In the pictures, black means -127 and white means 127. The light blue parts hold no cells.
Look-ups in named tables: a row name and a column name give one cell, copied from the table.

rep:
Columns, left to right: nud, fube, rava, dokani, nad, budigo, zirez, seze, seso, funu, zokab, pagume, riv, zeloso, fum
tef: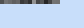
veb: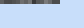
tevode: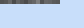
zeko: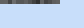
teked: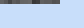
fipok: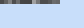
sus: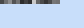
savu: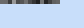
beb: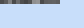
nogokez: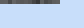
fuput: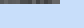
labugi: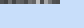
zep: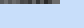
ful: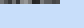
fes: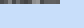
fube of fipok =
-28
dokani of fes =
-54
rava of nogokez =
-53
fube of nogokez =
-31
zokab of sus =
-52
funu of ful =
-85

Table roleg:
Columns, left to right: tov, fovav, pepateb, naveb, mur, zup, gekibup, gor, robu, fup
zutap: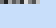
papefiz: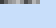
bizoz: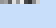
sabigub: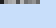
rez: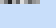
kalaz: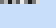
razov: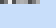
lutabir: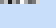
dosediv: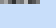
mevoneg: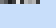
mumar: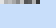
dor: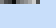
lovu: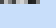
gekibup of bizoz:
-55
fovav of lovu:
65
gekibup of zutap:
92
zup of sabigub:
52
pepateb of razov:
109
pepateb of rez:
-93
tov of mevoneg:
-10
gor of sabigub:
2
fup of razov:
47
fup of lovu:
2
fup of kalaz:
93
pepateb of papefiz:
18

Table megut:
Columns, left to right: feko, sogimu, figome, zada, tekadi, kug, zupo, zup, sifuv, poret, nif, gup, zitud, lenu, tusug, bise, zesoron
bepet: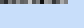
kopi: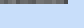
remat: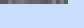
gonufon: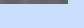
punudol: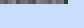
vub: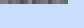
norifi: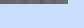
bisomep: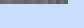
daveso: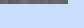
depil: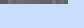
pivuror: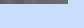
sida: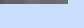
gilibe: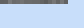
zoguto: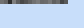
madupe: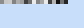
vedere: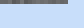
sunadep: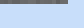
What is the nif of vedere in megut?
-19
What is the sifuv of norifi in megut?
-22
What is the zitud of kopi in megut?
-19
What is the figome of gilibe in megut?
-6
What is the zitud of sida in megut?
-23
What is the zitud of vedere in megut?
-23
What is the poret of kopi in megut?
-11
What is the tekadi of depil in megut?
-18
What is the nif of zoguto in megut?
-23
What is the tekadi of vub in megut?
-16
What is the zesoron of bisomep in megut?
-30
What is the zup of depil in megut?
-23
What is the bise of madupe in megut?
-14
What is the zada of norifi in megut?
-23
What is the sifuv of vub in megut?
-42
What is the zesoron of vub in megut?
-20
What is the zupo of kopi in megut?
-20
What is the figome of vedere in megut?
-14

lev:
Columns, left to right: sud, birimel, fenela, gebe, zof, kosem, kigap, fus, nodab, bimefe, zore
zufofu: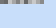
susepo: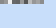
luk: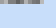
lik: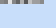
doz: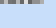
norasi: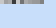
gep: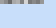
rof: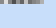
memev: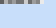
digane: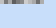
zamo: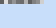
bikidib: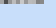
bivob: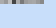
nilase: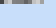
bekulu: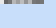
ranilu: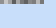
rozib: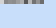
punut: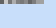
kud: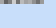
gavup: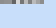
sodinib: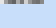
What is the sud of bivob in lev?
43
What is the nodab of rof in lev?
4
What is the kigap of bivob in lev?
28
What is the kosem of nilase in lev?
-3
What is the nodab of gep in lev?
8
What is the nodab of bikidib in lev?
55
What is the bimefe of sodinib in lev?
-15
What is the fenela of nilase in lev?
74
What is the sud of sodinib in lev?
101
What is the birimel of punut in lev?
74
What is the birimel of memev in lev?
51
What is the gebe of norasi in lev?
-68
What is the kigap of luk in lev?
49
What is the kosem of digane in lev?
9
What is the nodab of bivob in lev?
39
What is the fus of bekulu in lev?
56
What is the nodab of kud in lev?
15
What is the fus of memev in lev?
-19
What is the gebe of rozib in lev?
12

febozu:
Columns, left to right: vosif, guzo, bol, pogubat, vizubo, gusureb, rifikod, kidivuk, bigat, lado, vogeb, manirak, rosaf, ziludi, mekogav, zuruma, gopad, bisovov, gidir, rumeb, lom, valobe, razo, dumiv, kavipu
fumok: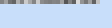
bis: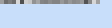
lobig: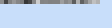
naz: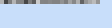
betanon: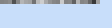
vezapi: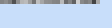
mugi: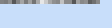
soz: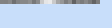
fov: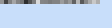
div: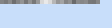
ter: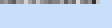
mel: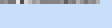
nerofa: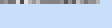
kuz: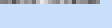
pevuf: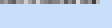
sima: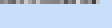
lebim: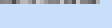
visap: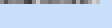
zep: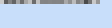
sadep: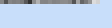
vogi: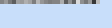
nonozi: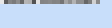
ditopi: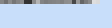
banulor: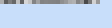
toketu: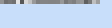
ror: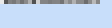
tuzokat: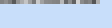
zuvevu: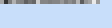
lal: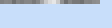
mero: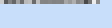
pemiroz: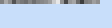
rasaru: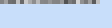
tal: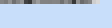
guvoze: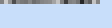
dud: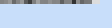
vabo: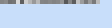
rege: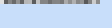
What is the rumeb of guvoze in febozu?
-10
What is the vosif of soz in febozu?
2
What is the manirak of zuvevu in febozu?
5
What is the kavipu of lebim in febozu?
46
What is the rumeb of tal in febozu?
18
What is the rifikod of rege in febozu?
54
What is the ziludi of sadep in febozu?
2
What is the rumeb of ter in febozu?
89

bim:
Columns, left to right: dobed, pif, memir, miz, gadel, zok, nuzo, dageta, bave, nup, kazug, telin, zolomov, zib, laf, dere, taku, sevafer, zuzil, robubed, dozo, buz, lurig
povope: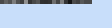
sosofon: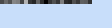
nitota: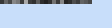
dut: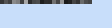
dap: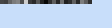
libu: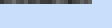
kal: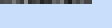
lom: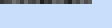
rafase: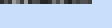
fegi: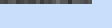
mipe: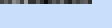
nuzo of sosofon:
51
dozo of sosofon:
-32
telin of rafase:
-89
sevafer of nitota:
-81
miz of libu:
-17
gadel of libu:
-45
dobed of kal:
-52
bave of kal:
-65
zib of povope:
-19
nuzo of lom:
-21
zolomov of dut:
-84
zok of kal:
-69
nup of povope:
-43
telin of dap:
-120
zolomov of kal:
-79
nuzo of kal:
14
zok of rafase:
-67

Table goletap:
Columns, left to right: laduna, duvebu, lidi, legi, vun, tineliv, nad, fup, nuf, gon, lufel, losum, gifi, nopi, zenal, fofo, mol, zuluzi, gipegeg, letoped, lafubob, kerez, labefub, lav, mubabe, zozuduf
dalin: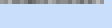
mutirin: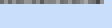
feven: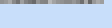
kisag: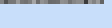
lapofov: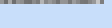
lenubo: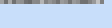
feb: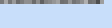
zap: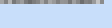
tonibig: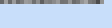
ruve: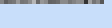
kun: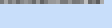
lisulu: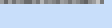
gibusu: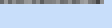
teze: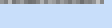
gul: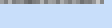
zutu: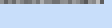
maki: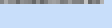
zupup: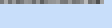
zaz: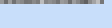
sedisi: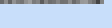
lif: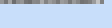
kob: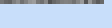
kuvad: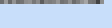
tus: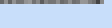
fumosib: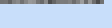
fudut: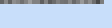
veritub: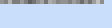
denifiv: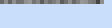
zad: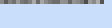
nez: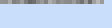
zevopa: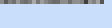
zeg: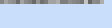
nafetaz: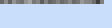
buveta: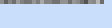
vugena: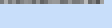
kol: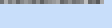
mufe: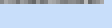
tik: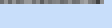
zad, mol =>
15
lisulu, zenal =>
-13
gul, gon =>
3
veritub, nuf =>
-11
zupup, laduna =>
-5
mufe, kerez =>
60
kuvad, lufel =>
-34
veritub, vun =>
-1
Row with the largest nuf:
ruve

